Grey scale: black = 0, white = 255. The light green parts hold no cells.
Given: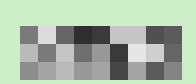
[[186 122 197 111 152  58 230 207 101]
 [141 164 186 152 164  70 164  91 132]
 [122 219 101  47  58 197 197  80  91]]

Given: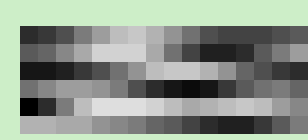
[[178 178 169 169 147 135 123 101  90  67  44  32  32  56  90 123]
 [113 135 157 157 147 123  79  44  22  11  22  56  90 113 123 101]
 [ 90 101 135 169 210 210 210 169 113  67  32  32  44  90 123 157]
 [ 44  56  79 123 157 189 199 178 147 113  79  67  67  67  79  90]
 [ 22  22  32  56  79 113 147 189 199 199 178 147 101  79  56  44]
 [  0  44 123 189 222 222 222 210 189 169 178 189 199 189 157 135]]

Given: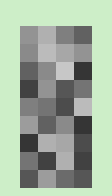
[[156  97 138  53]
 [147 176 127  97]
 [138 187 167 147]
 [127 116  76 187]
 [116  65 176  65]
 [ 97 138 199  53]
 [ 86 156 107  86]
 [ 65 147  86 116]
 [ 53 176 167  76]]

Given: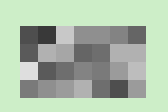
[[222  90 110 131 122 155 189]
 [122 143 155 177 110  78 155]
 [ 90 177 166 101 110 177 177]
 [ 78  57 200 143 143 131 101]]

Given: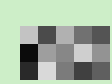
[[195  75 177 113  84]
 [ 41 217 123  64  95]
 [ 11 158 135 207 147]]

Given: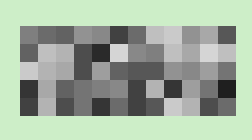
[[202 179 168  77 158  98  87  87 146 136 158 116]
 [127 107  98 146 136  65 107 191 202 146 168  87]
 [ 98 191 179  77  42 213 136 127 191 168 213 191]
 [ 65 179  77 116  53 107  65  87 202 179  77 107]
 [ 53 168  98 116 127 136  65 179  53 158 116  31]]

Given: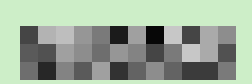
[[110  39 131  90 160  50  99 141  99  59  59 122]
 [ 90  81 160 141 110 150 131  69 122 199 170  81]
 [ 69 179 190 150 122  27 160   7 199  69 170 141]]

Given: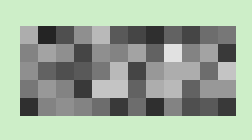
[[173  36  79 143 185  89  69  47  98  69 109 119]
 [143  98  79  89 119 185  69 152 173 173 109 196]
 [131 163 143  69 143 131 163  98 225 131 163  57]
 [119 152 131  57 196 196  98 173 185  98 152 152]
 [ 47 131 143 131 109  57 109  47 131  79  89  57]]

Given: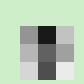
[[214  78 235]
 [182  97 160]
 [148  25 194]]
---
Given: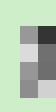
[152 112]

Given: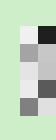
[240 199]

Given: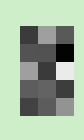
[ 59  82 235]

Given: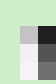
[195  84]

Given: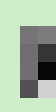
[117  53]

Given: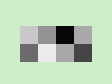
[200 236]

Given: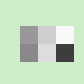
[152 221]
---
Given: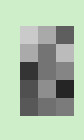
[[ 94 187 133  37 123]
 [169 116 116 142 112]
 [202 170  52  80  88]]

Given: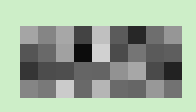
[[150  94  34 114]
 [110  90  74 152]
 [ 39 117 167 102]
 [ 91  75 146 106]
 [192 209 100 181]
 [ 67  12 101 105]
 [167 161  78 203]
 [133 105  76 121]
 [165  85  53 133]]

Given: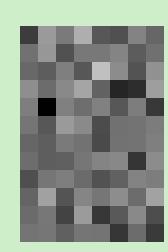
[[102 112 145 158  56 124 127 140 125 162  77  58]
 [131  92  83  45 125 115 115  53 131 108 137 108]
 [ 80 132 140  37  87 113 114 136  97 141  89  54]
 [ 87 120 192  98 129  76  74 132  82 118  55 116]
 [174 120  87 165 110 138 114 118 107 133 155 117]
 [122  81 127 137 128 154 122  96 126  84  67  96]
 [154 151  93 108   1  87  94  94 118 161 119 118]
 [ 60 113 104 142 126 117 102 109  79 100 107 116]]

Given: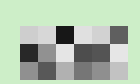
[[ 95 230 194]
 [210  84 143]
 [224  77 118]
 [ 23 229 177]
 [215 145  88]
 [206  40 144]]

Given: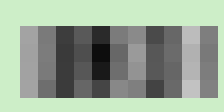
[[126 121 125 129]
 [188 177 180 194]
 [103 107 102 105]
 [ 74  87  88  67]
 [138 154 147 127]
 [123 103 110 136]
 [ 42  13  25  69]
 [ 89  78  87 102]
 [ 61  58  59  59]
 [122 124 122 110]
 [163 161 162 163]]

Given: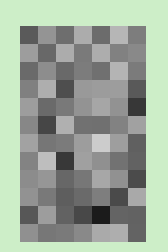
[[125 137 123  89  55 161  96  98  75 169  98  99]
 [182 129 180 157 146 130 158 114 145  74 100 174]
 [108 173 112 156 166 112 204 144 167 126  27 170]
 [172 122 124 153 147 113 157 160 119 106  72 137]
 [110 172 105  78 121 176 123  56 103  94  98 122]
 [148 104 141 174 106  70 118 190 150 121 157 119]
 [ 90 157 106 128 157 135 162 131 140 146  87 144]]

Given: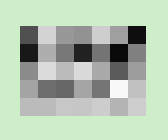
[[ 14 128 157 193 206]
 [159  10  91 248 180]
 [206 116 169 117 205]
 [146  33 218 165 198]
 [152 120 187 103 199]
 [211 174 219 110 187]
 [ 80  24 139 164 187]]
